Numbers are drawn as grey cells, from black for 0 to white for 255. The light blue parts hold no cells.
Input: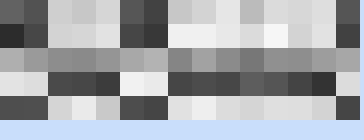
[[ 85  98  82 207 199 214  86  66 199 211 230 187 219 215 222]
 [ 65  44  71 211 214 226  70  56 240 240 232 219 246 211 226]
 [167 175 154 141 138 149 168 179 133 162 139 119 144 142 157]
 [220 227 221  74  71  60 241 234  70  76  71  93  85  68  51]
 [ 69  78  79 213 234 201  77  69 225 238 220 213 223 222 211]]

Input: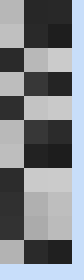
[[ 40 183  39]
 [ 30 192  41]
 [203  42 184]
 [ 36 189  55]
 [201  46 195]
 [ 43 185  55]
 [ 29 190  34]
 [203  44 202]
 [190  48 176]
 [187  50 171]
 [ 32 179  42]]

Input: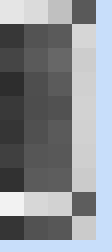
[[ 89 229 219 192]
 [214  55  83  90]
 [205  69  90 103]
 [208  45  78  91]
 [210  57  77  81]
 [209  53  80  90]
 [207  64  86  88]
 [203  49  91  93]
 [ 93 242 215 210]
 [203  53  82  87]]

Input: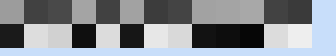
[[ 58 156  65  73 164  65 162  60  68 162 164 168  66]
 [238  26 221 209  15 220  22 231 217  18  13   6 220]]

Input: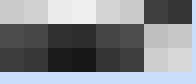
[[ 53 202 209 235 239 212 202  63]
 [199  76  71  48  45  69  77 191]
 [216  61  55  27  23  52  62 206]]

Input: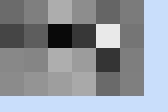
[[123 107 127 173 141 101]
 [117  69  93   9  55 233]
 [126 136 133 174 156  52]
 [127 139 148 158 169 106]]
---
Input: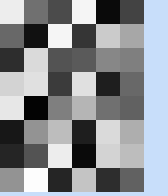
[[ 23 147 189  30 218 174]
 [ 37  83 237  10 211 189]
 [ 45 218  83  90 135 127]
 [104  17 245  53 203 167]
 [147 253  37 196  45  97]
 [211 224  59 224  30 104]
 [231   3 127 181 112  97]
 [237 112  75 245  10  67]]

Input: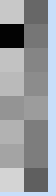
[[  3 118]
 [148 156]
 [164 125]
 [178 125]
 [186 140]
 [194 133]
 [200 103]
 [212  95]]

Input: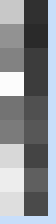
[[115  80]
 [123  87]
 [130  60]
 [146  42]
 [200  48]
 [216  68]
 [222  74]
 [237  95]
 [252  60]]

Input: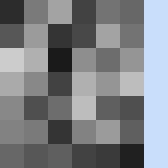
[[ 44 122 163  66 115 103]
 [ 87 155  52  72 163 115]
 [103  87  95  66  58  32]
 [130 122  52 130 155  95]
 [136  79 109 189  95  79]
 [170 136  66 176 149 189]
 [204 176  26 142 109 149]]

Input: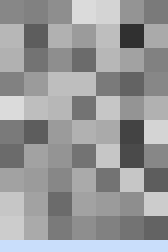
[[107 162 148 115 198  74 135]
 [122  93 155 177 170  67 212]
 [129 155 190 190 122  99 135]
 [135 129 142 219 212 148 122]
 [162 155 135 170 115 198  93]
 [177 115 142 107 183 162 129]
 [183  93 177 155 190  48 170]
 [198 162 107 162 155 142 204]
 [204 170 122 142 129 115  99]
 [219 190 183 115 198 148 177]]

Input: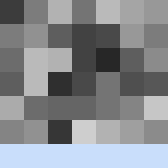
[[ 60 124 178 116 186 165 152]
 [ 94 186  47  73 116  79  87]
 [108 186 178  66  39  94 139]
 [124 145  94  66  73 152 124]
 [132 145  54 206 178 159 139]
 [171 108 101 101 116 132 198]]

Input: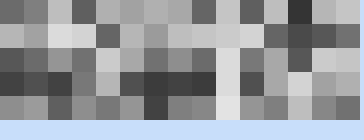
[[ 66  80  66 120 182  80  60  66  60 219  80 168 211 162 176]
 [ 87 107 149 113 203 168 113 142 107 219 120 168  87 203 197]
 [107 127 190  95 176 162 176 168 101 197  95 190  52 182 197]
 [142 155  95 142 120 149  66 127 135 227 149 127 190 135 113]
 [182 162 219 211 101 182 155 190 197 203 211 101  74  87 113]]
